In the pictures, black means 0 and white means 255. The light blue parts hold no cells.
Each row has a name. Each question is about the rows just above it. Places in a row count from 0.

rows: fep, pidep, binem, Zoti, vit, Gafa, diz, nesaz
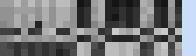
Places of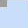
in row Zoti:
4 6 9 14 20
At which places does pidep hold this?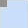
0 1 5 7 10 13 24
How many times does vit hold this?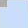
2
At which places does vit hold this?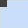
0 1 5 15 21
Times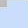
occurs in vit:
5
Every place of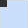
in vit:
2 4 8 9 14 20 24
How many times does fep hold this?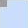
9

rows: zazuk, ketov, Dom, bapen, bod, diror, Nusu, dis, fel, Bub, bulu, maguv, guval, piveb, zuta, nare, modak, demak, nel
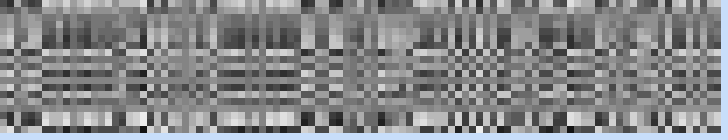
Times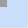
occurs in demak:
6
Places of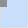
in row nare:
6 8 11 12 13 15 18 19 20 22 23 26 28 29 31 32 33 38 40 41 45 50 59 60 62 67 71 79 81 82 84 87 90 91 94 96 97 98 99 100 101 102
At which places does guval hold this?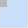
5 23 30 44 66 80 93
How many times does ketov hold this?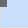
20
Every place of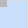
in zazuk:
7 11 13 17 18 19 24 28 32 36 39 51 59 61 63 69 77 87 94 96 101
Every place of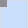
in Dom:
0 3 5 17 21 25 27 44 48 55 56 57 58 66 70 73 76 85 86 91 92 93 98
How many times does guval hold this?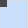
22

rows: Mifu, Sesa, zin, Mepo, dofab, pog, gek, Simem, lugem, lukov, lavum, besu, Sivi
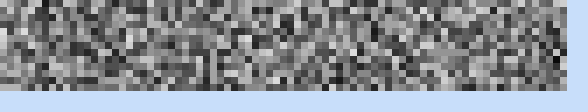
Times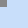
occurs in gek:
8
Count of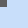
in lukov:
13

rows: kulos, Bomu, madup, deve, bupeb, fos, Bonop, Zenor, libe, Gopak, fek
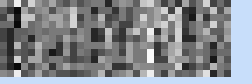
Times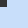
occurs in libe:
1
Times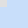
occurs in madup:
0
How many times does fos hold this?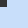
2
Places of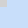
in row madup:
10 20 24

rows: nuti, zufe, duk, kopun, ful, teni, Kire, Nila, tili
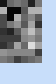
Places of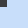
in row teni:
0 1 2
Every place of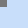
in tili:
0 5
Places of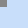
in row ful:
5
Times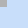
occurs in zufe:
3
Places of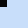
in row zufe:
1 2
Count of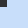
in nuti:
0

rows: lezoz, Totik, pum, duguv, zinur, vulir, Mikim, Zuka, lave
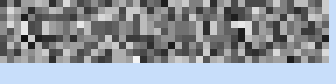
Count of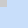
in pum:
4
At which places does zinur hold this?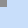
0 8 17 24 38 42
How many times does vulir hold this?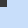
4
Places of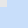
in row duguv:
3 11 34
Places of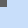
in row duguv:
13 14 16 32 38 46
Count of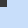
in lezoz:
4

